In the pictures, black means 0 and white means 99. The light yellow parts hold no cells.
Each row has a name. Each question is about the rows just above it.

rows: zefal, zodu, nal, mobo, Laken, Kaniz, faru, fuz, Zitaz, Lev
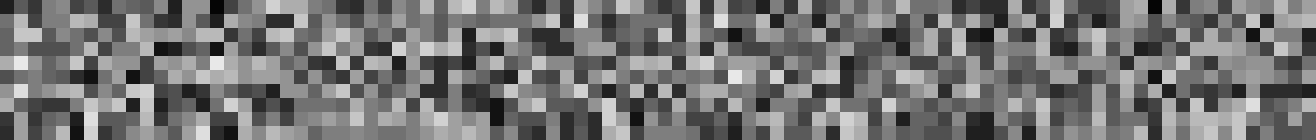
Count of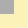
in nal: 9
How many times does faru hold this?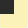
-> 12
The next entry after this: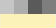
[35]

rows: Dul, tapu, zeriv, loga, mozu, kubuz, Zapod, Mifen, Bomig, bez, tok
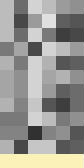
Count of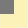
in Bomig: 3
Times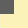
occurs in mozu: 1

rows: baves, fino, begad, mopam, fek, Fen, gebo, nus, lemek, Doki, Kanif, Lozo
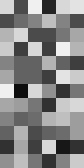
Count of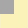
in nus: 1
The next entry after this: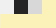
[88]
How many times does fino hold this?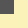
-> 0
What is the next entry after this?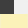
[70]
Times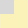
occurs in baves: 2
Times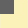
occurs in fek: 3
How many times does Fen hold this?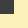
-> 1

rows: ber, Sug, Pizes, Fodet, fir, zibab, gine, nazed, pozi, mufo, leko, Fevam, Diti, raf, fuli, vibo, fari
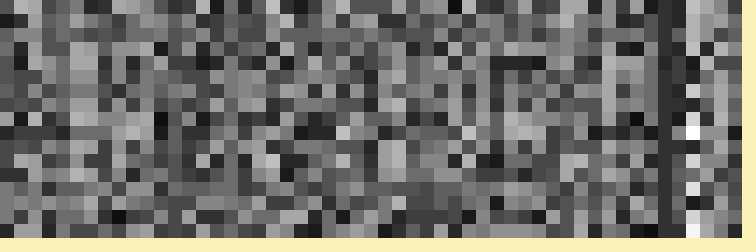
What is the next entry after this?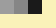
[19]
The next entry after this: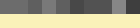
[42]
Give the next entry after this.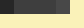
[10]
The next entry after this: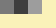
[15]
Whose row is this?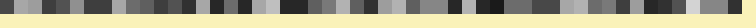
Fevam
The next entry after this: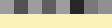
[19]

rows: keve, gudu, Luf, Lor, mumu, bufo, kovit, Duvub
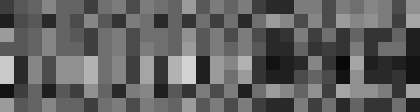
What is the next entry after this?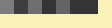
[39]
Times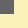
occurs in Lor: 6

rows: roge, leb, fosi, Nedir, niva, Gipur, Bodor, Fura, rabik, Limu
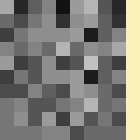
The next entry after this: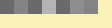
[65]
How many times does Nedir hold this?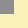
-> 1
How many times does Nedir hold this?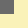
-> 3
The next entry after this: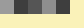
[33]
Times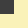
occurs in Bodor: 0

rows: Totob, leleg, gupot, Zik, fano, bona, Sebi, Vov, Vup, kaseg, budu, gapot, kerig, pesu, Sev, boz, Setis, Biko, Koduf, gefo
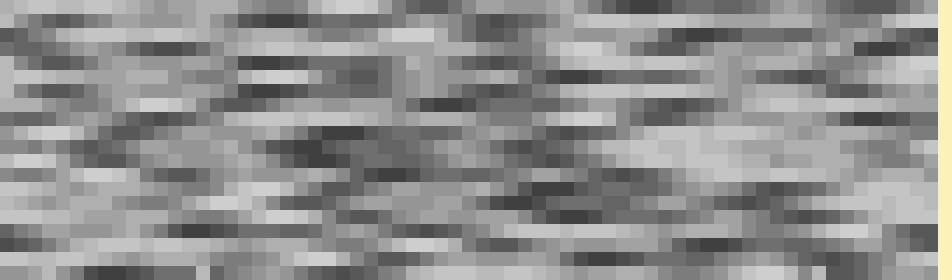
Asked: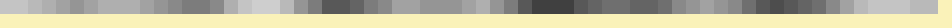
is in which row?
pesu
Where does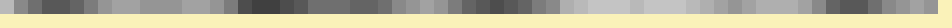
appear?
Sebi
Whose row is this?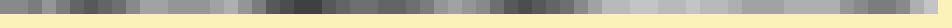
budu
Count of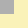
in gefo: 5
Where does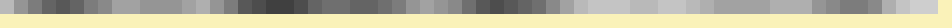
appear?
leleg

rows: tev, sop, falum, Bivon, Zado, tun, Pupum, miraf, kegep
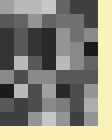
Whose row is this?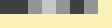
kegep
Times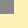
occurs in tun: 3
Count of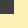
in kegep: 3
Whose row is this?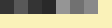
falum
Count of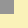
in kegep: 3

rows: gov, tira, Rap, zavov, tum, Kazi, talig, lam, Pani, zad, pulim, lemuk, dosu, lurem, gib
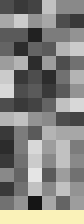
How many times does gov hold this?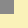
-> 2
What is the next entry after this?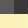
[35]
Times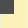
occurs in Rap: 0
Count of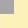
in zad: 2

